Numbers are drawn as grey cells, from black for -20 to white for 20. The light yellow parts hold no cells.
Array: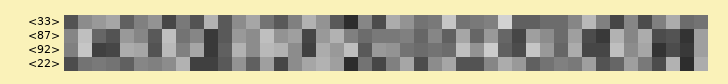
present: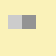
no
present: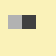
yes

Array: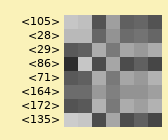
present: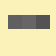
yes
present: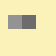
yes
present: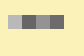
yes
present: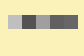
yes
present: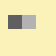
no
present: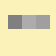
no

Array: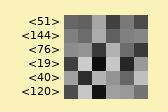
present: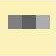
no
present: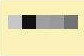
yes
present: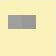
yes

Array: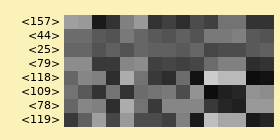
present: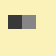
yes
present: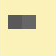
yes
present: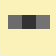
no
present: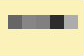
yes
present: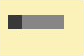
yes
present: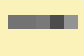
no

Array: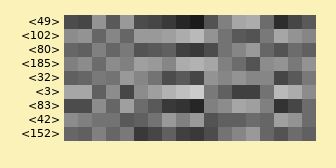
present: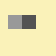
yes
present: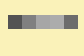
yes
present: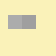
no
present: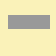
no
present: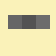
yes
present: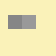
yes

